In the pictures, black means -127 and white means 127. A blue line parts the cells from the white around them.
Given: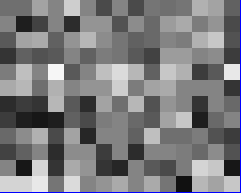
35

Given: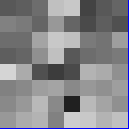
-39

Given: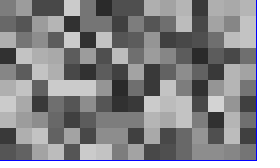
41

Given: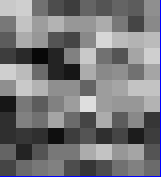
-35

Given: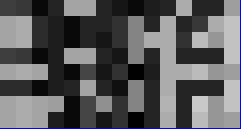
-91

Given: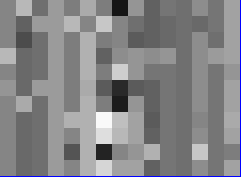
-10

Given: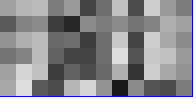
26

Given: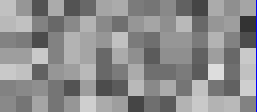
15

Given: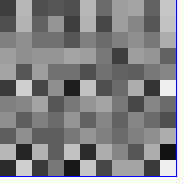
-28
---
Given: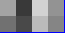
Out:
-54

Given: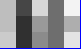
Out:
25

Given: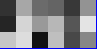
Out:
55

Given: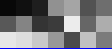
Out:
108

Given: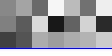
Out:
-29

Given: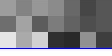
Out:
-29

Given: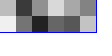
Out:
-25
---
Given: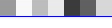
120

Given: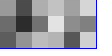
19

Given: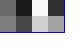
-56

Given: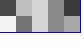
-11

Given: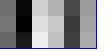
-103

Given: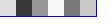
-71

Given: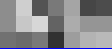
-20

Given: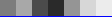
40
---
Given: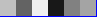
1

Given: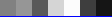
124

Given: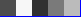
59

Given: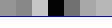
-14

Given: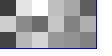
39

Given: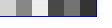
-12

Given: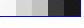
-103

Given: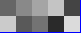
-59
